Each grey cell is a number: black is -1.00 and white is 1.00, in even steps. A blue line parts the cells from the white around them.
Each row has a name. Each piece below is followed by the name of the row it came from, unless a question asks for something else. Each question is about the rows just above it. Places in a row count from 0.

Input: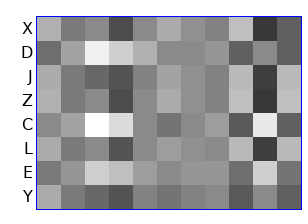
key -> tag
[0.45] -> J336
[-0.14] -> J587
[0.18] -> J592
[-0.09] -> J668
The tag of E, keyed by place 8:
J587
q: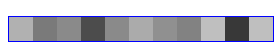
Z

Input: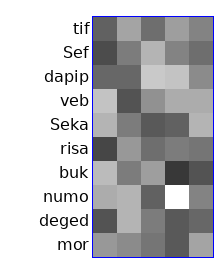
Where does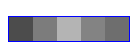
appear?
Sef
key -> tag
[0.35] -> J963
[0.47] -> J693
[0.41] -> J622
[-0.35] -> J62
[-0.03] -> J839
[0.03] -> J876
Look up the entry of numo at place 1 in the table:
J622
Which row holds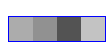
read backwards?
veb
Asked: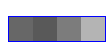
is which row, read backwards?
deged
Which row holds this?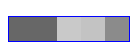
dapip
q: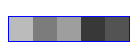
buk

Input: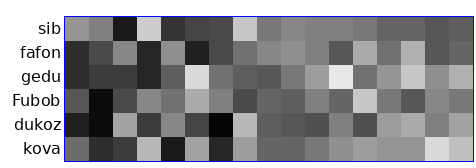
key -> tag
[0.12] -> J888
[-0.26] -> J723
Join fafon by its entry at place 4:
J888
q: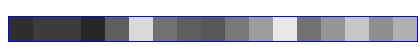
gedu
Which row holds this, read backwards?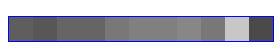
sib
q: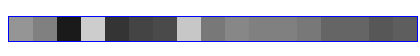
sib
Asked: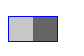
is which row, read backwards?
Fubob

